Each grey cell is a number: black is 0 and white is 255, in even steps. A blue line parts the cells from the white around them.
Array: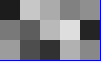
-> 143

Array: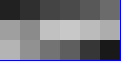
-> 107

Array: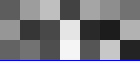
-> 114

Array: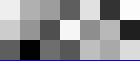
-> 252

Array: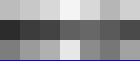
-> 208

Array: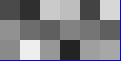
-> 215

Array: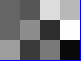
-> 184
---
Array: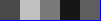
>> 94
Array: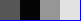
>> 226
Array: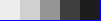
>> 28
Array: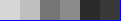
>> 57
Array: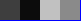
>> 138
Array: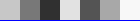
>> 248
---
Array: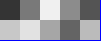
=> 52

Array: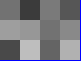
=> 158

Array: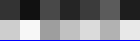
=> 51

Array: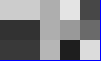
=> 50

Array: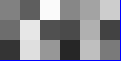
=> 109

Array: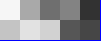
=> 246

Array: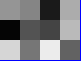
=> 5

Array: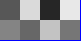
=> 87
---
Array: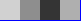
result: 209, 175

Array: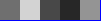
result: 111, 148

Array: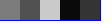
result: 124, 52

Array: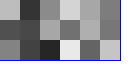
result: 189, 197

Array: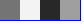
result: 116, 159

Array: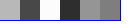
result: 184, 126

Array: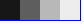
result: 23, 237

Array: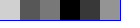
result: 208, 148
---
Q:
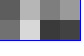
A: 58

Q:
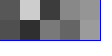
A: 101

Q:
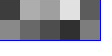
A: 48

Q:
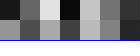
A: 130

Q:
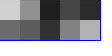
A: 130

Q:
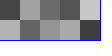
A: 170

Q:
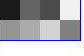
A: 211

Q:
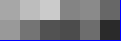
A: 109

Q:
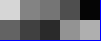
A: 147

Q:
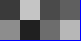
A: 109
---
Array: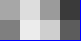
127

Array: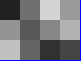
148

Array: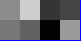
119

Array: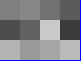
77

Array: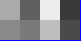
137

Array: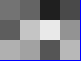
93
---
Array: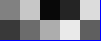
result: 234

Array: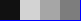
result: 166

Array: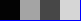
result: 71

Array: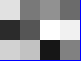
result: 22

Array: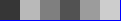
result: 156

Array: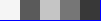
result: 118

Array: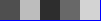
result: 104

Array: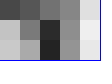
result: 148

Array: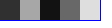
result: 104

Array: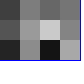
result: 20
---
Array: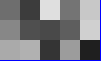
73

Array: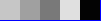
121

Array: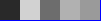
109

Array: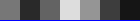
221

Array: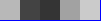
52

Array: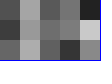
110

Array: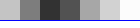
82

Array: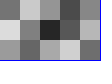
38
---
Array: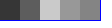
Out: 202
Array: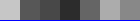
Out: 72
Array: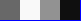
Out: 146
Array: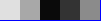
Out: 10
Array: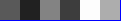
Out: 131
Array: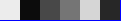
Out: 72
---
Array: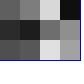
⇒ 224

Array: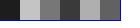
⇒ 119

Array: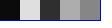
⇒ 47

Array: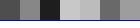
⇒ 30

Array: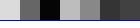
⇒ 5

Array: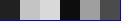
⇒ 217

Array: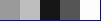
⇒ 22
